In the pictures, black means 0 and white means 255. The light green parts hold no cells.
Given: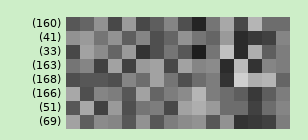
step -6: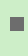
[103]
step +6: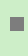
[131]
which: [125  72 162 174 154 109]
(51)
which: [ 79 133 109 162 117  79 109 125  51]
(168)
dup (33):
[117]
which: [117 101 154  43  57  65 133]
(41)
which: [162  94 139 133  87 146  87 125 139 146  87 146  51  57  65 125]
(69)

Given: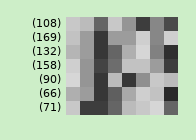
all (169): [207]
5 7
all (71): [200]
0 5
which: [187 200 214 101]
(71)
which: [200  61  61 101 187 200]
(71)
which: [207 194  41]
(66)
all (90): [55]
2 4

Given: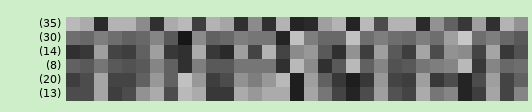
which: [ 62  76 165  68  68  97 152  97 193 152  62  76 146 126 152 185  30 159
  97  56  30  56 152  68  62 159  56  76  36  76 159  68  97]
(20)
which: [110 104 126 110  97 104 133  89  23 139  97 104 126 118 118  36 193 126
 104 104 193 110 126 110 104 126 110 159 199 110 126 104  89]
(30)
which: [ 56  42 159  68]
(14)

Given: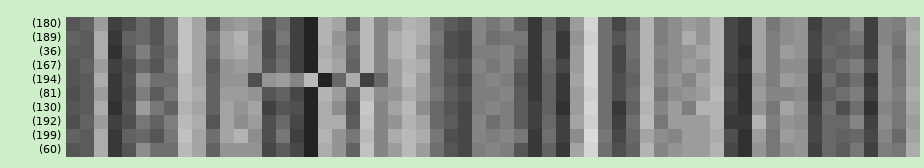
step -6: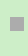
[166]
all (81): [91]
1 6 27 32
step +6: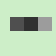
[ 85  55 162]
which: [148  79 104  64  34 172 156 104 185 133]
(36)
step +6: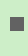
[104]

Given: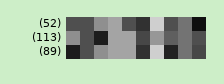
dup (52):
[79]
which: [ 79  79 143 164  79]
(52)

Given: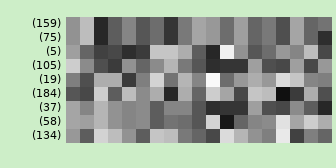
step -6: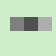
[121  73 167]
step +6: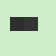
[52 59]
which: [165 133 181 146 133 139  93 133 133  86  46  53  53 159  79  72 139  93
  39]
(37)
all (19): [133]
9 17
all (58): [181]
2
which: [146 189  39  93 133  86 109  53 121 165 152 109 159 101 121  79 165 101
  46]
(75)
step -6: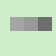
[159 146 103]

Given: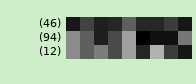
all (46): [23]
0 8
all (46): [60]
7
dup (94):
[16]

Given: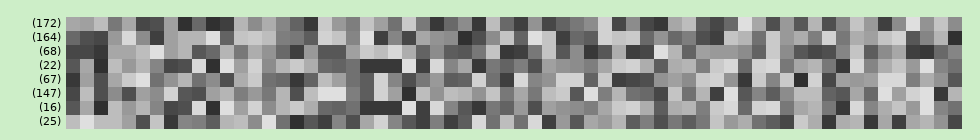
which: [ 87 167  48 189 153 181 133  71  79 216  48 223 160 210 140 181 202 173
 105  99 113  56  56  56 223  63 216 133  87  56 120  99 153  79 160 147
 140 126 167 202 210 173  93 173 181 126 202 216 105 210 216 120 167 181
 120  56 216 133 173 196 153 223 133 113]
(16)
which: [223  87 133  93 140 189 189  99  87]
(147)
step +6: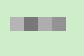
[187 126 179 153]
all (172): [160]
1 7 22
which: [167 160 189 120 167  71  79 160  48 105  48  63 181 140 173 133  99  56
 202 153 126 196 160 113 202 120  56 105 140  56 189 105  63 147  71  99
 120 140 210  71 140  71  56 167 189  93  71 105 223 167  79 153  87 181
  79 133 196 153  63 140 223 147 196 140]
(172)

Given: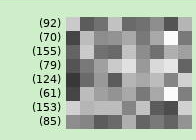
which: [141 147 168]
(70)
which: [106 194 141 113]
(155)
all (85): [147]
8
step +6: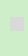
[223]

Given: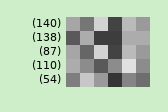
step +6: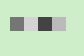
[124 217  73 192]
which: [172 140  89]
(110)
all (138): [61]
2 3
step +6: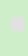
[231]
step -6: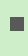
[83]
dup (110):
[140]

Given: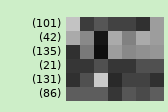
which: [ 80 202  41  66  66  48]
(131)
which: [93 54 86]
(86)
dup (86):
[93]
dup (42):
[170]
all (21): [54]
0 1 3 4
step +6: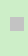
[201]

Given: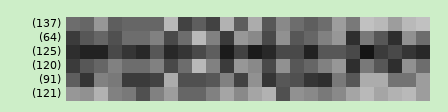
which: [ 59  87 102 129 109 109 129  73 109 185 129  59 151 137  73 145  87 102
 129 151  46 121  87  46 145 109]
(120)
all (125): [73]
3 9 15 16 20 23

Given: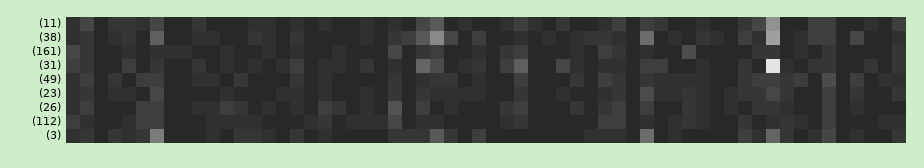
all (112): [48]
1 4 10 11 12 13 17 20 21 22 25 26 31 41 43 45 50 52 58 59
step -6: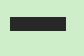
[34 34 34 34]
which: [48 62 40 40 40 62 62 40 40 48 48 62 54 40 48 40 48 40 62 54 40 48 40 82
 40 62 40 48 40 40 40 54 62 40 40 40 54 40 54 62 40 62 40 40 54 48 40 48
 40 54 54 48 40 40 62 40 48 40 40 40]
(26)

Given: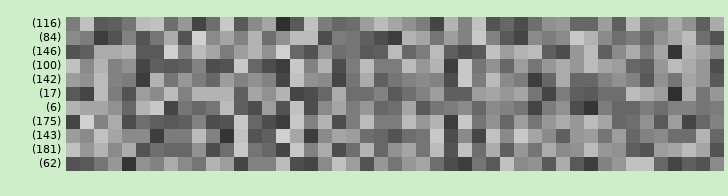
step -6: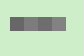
[ 97 118 104 124]
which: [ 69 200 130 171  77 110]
(181)
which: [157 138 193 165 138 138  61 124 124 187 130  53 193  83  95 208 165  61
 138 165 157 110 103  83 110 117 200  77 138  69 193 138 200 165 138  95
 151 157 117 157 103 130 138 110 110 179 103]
(143)
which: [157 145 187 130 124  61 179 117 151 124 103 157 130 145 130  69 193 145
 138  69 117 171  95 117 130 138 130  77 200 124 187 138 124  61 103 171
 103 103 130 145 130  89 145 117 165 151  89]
(142)
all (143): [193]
2 12 30
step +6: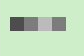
[ 83 130 193 130]

